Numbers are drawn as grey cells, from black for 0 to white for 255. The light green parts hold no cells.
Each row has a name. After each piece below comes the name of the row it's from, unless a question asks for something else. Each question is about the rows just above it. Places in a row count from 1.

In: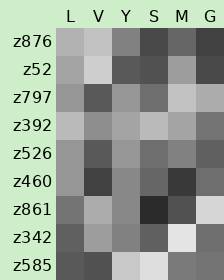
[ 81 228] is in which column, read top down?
M
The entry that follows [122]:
[116]
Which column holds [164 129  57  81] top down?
M

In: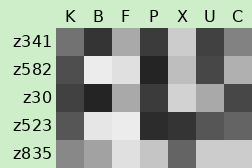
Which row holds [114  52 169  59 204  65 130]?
z341
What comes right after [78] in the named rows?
[236]
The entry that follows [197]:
[100]

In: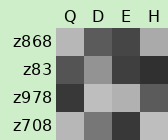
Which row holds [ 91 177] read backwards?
z978
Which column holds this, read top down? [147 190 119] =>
D
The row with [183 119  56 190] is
z708
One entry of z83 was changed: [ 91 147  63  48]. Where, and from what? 1, [84]
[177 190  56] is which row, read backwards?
z978
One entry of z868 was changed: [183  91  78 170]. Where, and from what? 3, [70]
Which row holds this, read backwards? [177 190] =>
z978

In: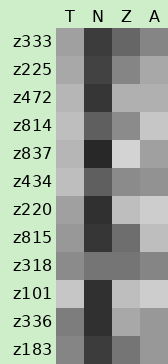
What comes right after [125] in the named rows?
[48]
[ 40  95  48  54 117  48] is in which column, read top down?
N
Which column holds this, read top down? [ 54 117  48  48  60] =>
N
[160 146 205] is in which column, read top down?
A
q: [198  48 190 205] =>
z101
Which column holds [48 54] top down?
N

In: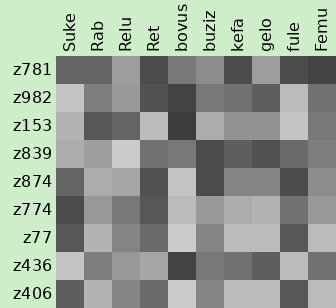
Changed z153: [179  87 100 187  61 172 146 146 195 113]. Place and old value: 10, [120]
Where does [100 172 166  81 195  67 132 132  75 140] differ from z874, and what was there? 6, [75]

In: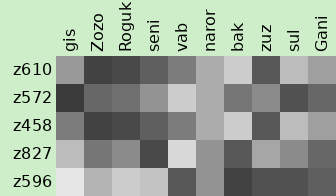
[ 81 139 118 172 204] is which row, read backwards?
z572
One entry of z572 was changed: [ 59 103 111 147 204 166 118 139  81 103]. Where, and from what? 6, [172]
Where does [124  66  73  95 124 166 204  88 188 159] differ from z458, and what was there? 6, [172]
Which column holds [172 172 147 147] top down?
naror
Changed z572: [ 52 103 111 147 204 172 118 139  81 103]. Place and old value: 1, [59]

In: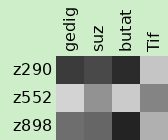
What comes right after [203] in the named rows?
[132]
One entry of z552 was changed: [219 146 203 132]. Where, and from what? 1, [211]

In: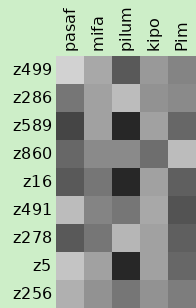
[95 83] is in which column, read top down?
Pim
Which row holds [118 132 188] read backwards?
z491
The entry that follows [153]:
[132]

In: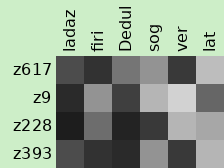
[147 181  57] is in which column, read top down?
sog
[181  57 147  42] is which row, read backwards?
z393
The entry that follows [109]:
[35]
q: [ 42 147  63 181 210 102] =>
z9
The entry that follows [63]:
[181]

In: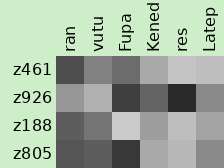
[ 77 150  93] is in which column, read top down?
ran
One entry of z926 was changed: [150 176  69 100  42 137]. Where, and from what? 3, [63]
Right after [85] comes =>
[93]
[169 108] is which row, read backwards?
z461

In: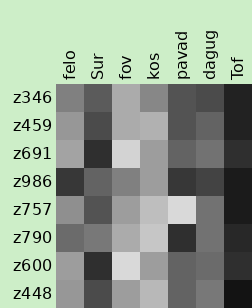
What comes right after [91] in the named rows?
[171]
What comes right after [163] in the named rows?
[47]
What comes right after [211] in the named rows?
[157]

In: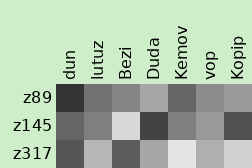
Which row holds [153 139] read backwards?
z89
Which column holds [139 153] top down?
vop
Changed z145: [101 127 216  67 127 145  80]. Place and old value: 6, [153]
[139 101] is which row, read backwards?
z89
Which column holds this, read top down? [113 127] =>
lutuz

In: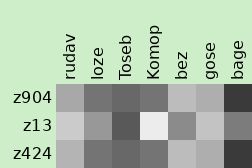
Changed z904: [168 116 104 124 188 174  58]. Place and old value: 4, [116]
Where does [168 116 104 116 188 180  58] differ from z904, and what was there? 6, [174]

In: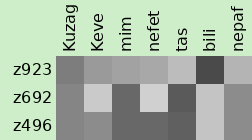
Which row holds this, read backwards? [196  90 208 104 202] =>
z692
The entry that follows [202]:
[104]
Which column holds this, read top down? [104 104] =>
mim
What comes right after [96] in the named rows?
[196]
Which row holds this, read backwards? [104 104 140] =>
z496

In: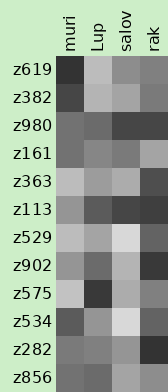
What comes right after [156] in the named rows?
[172]
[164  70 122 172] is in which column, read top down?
salov
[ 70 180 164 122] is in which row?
z382
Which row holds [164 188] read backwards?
z529

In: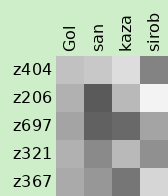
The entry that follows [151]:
[118]
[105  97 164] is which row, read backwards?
z697
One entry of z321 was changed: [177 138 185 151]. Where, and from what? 4, [144]
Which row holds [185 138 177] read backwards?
z321
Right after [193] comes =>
[200]

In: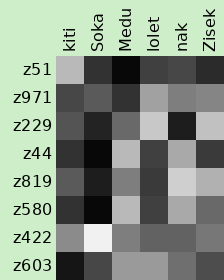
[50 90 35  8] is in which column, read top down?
Soka
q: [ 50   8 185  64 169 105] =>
z580
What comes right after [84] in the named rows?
[35]
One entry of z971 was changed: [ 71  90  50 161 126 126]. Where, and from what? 6, [133]

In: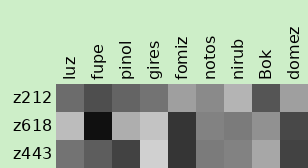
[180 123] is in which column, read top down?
nirub
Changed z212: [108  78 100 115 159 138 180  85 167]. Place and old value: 9, [159]
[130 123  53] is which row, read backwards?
z443
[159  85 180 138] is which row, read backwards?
z212
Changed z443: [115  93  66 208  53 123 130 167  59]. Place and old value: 9, [66]
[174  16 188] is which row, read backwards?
z618
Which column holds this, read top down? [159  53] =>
fomiz

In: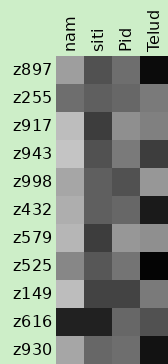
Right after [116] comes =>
[4]
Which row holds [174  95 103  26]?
z432
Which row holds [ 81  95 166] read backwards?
z998
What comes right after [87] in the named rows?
[116]
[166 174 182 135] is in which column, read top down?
nam

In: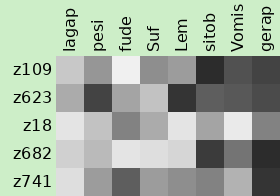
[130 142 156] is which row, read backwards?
z741
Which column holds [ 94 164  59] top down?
sitob
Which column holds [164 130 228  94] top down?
fude
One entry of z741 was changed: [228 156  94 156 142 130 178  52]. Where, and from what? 1, [222]
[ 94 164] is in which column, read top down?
sitob
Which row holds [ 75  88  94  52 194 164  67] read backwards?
z623
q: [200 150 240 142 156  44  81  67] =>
z109

